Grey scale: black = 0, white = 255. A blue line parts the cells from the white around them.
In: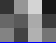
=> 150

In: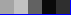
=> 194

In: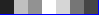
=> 192

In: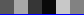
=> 168

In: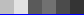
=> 226

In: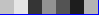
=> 229
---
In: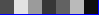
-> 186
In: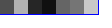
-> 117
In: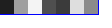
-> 222
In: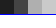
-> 175
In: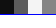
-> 244
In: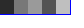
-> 83
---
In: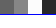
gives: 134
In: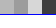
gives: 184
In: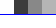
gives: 181
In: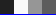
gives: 150
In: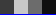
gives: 108
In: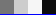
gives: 205
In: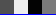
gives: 122
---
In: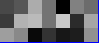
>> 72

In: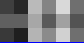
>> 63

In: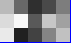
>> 186

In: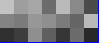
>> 194

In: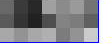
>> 104

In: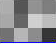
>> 174
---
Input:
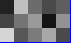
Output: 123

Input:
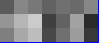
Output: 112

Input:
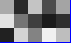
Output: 131

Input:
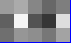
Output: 142

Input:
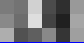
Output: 137

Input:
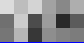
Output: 142

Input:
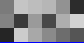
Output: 138
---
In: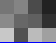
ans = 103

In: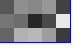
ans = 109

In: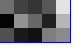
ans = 146

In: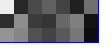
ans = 142

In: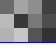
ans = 56

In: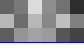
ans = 108

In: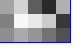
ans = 247

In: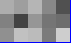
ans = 67

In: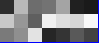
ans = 151

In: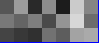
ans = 100
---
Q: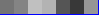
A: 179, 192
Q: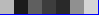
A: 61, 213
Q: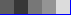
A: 119, 220
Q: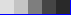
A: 126, 223
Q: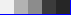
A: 140, 241
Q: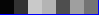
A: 180, 201
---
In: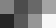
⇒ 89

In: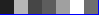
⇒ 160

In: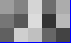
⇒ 192

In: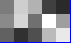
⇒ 79

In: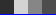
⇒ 211

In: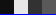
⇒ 230

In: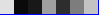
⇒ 45

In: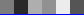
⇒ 145

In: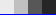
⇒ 192
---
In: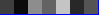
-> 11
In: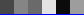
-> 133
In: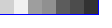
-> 241
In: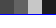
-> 99
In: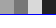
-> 119
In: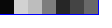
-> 210
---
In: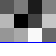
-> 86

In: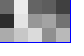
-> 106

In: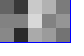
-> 100

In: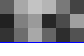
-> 95

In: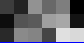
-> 61

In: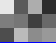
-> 231
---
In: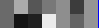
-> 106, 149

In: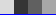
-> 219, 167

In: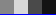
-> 134, 19

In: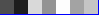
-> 78, 197

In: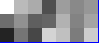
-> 255, 205

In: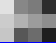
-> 225, 30

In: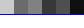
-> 203, 15
